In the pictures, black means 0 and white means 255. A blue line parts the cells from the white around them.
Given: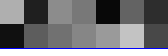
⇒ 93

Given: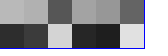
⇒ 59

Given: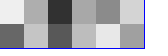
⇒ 197

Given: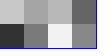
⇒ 122

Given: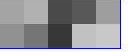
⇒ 117

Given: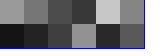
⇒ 35

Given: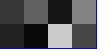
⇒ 9

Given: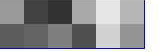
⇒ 100
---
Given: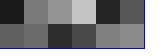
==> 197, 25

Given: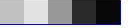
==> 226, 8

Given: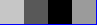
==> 198, 0

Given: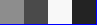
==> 248, 35

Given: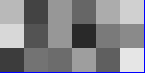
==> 230, 41

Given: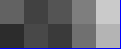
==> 202, 44

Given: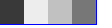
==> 237, 57

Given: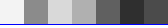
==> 243, 47
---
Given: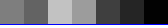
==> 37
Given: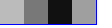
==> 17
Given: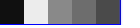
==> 109
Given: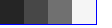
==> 112
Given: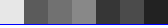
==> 75
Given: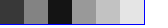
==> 194
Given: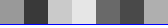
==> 73
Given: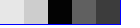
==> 96
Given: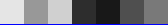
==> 79
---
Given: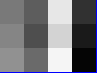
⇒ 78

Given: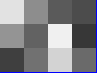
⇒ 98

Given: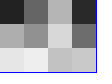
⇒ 145

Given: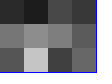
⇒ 141

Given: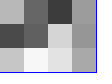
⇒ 96

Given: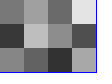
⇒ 190

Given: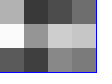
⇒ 149
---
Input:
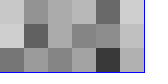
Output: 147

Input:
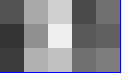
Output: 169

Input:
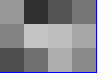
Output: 49

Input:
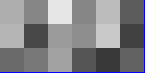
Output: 134

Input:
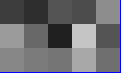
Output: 46

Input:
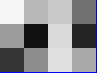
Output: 184

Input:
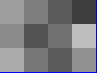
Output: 126
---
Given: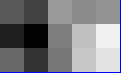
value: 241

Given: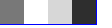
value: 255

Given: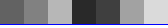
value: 218

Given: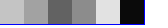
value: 226

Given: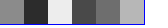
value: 237

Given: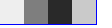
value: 238
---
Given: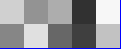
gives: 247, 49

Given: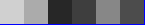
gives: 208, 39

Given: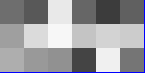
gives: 247, 60

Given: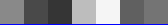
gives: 245, 53

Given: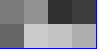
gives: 202, 48

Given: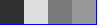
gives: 223, 49

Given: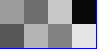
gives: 228, 8
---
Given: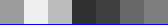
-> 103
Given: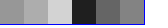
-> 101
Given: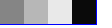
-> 233
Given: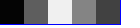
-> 132
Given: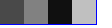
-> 16
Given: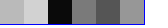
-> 85
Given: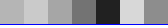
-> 216
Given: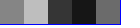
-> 22
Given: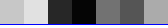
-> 85
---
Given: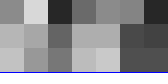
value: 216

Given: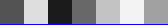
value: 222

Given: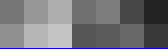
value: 151

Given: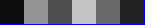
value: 148

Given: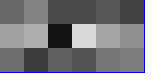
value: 131

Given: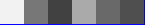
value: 119

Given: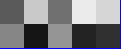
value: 201

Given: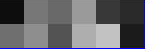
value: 119

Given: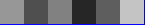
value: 79

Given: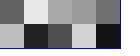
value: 232
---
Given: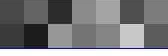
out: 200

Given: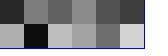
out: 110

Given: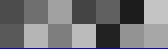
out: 147

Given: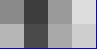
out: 169

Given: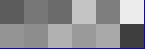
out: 169

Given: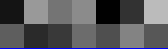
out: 131
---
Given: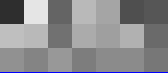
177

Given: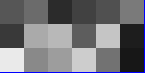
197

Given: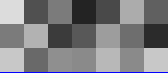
110

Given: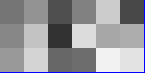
167

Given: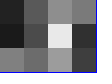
233

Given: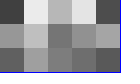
145

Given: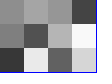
181

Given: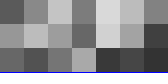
163

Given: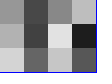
226
